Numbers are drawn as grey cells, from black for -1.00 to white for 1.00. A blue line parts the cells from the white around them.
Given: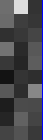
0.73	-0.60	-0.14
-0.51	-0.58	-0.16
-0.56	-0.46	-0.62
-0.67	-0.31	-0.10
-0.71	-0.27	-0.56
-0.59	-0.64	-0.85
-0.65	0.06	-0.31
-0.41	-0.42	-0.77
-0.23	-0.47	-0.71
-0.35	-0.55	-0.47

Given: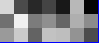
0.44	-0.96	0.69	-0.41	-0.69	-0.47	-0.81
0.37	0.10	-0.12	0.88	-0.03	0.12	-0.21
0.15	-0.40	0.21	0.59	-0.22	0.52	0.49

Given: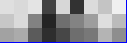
0.54	0.88	0.75	0.70	0.79	-0.48	0.69	-0.61	0.72
0.74	0.47	0.56	0.71	0.02	-0.72	-0.13	0.03	0.23
0.41	0.11	0.27	0.34	-0.29	-0.64	-0.44	-0.14	-0.06

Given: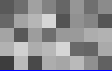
-0.13	0.09	-0.30	-0.14	0.26	0.02	-0.20	0.18
0.04	-0.33	-0.19	0.29	0.43	0.68	-0.35	0.14
0.36	0.40	0.29	-0.31	0.23	-0.14	0.20	0.21
-0.21	0.33	0.40	0.63	0.36	0.44	0.68	-0.18
0.13	-0.24	-0.52	0.46	-0.43	0.36	0.30	0.46

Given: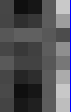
-0.28	0.58	-0.45	-0.88	-0.83
-0.27	0.23	-0.46	-0.63	-0.57
-0.31	-0.40	-0.32	-0.25	-0.25
-0.27	0.12	-0.45	-0.56	-0.50
-0.32	-0.07	-0.30	-0.48	-0.48
-0.27	0.34	-0.45	-0.71	-0.65
-0.28	0.57	-0.43	-0.88	-0.83
-0.27	0.49	-0.47	-0.81	-0.75

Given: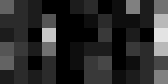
-0.78	-0.11	-0.22	-0.66	-0.78	-1.00	-1.00	-0.78	-0.66	-1.00	-0.89	0.00
-0.78	0.45	-0.66	-0.66	-0.78	-0.33	-1.00	-1.00	-0.89	-0.66	-0.89	-0.89
-1.00	0.78	-0.78	-0.66	-1.00	0.56	-1.00	-1.00	-1.00	-0.55	-1.00	-0.78
-0.66	0.45	-0.33	-0.55	-0.78	-0.11	-1.00	-0.89	-0.78	-0.78	-1.00	-0.55
-0.66	-0.44	-0.22	-0.66	-1.00	-0.66	-1.00	-0.89	-0.55	-0.44	-1.00	-0.89
-0.66	0.00	-0.78	-0.66	-0.78	-0.66	-1.00	-1.00	-0.55	-0.55	-0.89	-0.78

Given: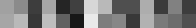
0.01	-0.52	0.26	0.09	-0.52	0.30	-0.71	-0.50	0.69	0.45	-0.38	-0.38	0.36	-0.54
-0.15	-0.37	0.30	0.45	-0.57	0.49	-0.24	-0.82	0.83	-0.02	0.06	-0.56	0.40	-0.04
